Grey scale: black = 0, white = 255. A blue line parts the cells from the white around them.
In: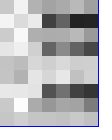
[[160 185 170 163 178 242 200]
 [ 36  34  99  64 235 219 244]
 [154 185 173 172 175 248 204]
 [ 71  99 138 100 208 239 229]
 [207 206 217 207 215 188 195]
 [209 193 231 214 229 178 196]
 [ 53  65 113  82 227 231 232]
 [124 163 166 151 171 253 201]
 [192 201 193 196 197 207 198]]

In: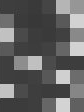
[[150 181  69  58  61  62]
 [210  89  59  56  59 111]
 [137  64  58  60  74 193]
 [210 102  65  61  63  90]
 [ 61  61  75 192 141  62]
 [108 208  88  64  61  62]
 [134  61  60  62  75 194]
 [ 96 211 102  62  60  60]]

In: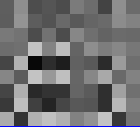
[[107 143  67 109 123  76  85  77 142  94]
 [130 140 106 101  89 105  83  93 148  93]
 [105 107  99 111 135  76 114  76 115 121]
 [119 135 125 142 100 189 131 195 112 109]
 [110 155  43  89  97  29  45   8 178  69]
 [130 105 169 135 102 191 152 195  92 134]
 [112 161  47  91 101  51  51  41 175  69]
 [127 184  47  85  88  70  36  64 190  57]
 [116  55 195 146 130 176 192 177  51 171]]

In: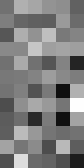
[[ 97 142 147 166 176 113]
 [107 154  94  96 102 126]
 [132 121 191 146 174  86]
 [159 164 159 198 136 137]
 [ 36 131  85 113 170 113]
 [125 137 157 131 122 120]
 [177  15 121  82 128 115]
 [254 117 153 169 143  77]
 [163  16 123  41 109  92]
 [114 108 117 152 187  94]
 [ 93 185  77 139 118 163]
 [ 28  78  99 106 221  79]]

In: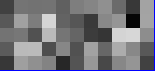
[[163  56 107 144 133 126  96 115 114 116  65]
 [164   6 149 136  58  86  99 213 125 161  88]
 [141 215 212  53  60 101 117 186  81 119 115]
 [ 88 136 172 103 162  81 135  78 187 186  91]
 [ 65 149 135  72 152  84  39 131 144 159  55]]

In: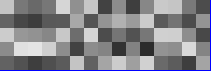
[[ 76 121 197 201 135  62 140  66 198 144 214 119 105 120 196]
 [148  76 115  90 203 155 177 148  84 168  90  89  61  71 100]
 [ 72 141 207 208 119  82 117  76 213 109 200 135 146 151 204]
 [132 217 142 147  44 130  50 132 140  66 141 207 228 224 139]
 [164  62  92 106 209 159 204 165  97 196  91  79  62  82  98]]

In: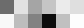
[[223 235 197 165 226 108]
 [253 192  12 130 189 248]]
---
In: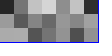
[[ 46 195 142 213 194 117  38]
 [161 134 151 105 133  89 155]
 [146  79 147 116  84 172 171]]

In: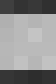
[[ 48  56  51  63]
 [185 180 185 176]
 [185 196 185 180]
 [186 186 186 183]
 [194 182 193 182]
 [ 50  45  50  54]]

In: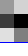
[[211 154]
 [  1  60]
 [127 224]]

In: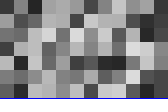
[[ 55 162 143 197 131  71 153 171 162  37 131  56]
 [ 63  48  78 177 179 200  69 174 180 102  78 157]
 [ 72  40 180  89 203 141 218 114 213 189 107 115]
 [135 205 220 111 179 132 183 134  98 189 176  63]
 [128 197 121  39  43  87  63 158 105 197  40 185]
 [ 70  82 219 129  94 170 119 130 184 140 109 124]
 [ 70  38  90 207 201  74 190 140 179 188  43  95]]

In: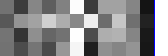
[[ 20 133 162 162  59 252 129  94 134  60 114]
 [ 34 112 198 108 238 135 173 208 162 148  88]
 [ 25 133 178 174  77 254 114 102 143  52 116]
 [ 23 148 133 144  31 245 151  74 117  76 114]]

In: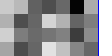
[[171   4 104  78  97 185 202]
 [126 100 178 212 102  78 177]
 [140  60 129 117 106 125 208]
 [103 134 193 226 102  76 165]]

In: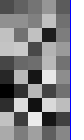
[[ 91 150 116  97  76]
 [112 193 128 144 144]
 [125  29 193 113 193]
 [154 179  72 201 196]
 [114 185 110 104  70]
 [141 232  21 183  38]
 [113  66 183  48   0]
 [189 218  17 220  45]
 [ 64  22 235  61 194]
 [135  95 160 125 170]]

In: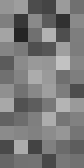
[[112 155  68  76 158 149]
 [138  49  91 138  56 127]
 [126  78 178 112  37 164]
 [125 159  86  79 122 133]
 [135 194 150 153 139  91]
 [126 111 154 172 132 112]
 [ 77 125 159 136 114 144]
 [154 180 120  93  81 168]
 [129 117 173 127 109  98]
 [117 150 140 129 134 139]
 [ 93 107 128  67 172  73]
 [113 120  72 115 114 102]]

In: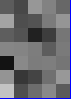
[[103 130 151  72  92]
 [149 123  83  78 163]
 [118  61  33  83  94]
 [122  93 125 132 134]
 [117 126 124 137  19]
 [152 112  68  55 148]
 [ 91 137 109  78 195]]
